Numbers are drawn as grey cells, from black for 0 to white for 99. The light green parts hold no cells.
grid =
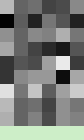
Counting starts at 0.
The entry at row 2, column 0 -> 56
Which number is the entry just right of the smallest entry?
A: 36
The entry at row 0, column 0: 72
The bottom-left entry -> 68
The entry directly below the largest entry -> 5
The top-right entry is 53
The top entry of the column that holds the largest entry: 29
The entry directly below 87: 72
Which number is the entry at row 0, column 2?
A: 43
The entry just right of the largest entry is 23
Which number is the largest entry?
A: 91
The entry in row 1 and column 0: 1
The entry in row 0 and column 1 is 39
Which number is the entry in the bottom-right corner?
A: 50

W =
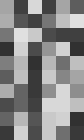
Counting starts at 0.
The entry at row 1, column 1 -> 33
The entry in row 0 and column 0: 64
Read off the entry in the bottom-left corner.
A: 22
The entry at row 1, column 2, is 25
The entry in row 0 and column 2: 84
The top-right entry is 36
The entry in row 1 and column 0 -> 67
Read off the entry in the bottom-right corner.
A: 22

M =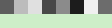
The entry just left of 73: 36
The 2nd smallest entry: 28
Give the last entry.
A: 42

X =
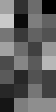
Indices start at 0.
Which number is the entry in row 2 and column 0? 46
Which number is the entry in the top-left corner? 63
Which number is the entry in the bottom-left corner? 8
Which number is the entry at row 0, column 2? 42
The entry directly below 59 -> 71
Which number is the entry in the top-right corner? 0
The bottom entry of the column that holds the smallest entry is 55

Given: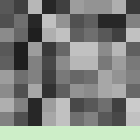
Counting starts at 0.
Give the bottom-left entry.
50
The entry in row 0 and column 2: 71
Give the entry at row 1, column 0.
31
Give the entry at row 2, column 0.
54
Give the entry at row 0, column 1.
25
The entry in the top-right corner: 22
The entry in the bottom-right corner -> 75
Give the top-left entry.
34
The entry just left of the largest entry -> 25
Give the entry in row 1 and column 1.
43
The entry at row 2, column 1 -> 40

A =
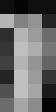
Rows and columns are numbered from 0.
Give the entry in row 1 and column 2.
57
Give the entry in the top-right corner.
6
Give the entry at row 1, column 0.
70
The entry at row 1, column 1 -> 50
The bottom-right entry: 2
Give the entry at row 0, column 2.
6
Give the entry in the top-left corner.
6
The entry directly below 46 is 39
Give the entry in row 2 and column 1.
70

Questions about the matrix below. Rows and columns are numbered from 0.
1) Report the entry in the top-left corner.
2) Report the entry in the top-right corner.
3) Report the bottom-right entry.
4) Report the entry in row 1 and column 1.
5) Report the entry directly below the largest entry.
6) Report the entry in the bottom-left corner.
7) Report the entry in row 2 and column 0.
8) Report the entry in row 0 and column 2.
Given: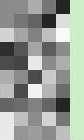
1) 54
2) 14
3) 74
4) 46
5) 54
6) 90
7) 82
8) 67

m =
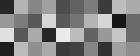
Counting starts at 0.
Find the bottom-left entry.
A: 12
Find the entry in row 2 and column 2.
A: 66
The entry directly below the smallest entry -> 77
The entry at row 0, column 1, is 70
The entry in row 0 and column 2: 52
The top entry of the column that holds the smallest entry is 73
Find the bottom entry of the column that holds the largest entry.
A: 23
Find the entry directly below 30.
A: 34
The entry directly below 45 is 73
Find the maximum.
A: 91
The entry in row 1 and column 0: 59
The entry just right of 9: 41
